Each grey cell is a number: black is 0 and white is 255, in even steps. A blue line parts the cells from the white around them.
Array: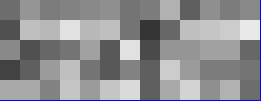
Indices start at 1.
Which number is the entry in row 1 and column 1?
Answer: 109
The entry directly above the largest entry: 137
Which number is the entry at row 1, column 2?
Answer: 149
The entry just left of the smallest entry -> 116
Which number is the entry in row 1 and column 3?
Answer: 124
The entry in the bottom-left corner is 169
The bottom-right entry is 109
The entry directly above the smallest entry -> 124
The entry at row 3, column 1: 137
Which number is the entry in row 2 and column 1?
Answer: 80
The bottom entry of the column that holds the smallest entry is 95
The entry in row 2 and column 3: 184
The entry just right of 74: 149

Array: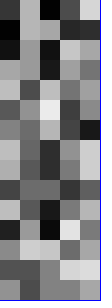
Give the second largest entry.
227
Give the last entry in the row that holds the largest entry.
138
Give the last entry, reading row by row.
167
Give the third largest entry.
220
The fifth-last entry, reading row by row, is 146
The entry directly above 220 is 167
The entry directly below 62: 68
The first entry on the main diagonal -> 54
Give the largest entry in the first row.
214
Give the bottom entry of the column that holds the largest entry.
130
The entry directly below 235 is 182
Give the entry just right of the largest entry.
62
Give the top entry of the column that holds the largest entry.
2
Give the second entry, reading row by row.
182
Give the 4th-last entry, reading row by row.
76
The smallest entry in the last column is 24
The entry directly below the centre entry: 46
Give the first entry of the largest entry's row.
88
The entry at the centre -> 46
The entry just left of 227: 10
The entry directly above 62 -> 116

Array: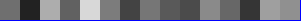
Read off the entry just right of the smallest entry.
173
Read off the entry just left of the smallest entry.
111
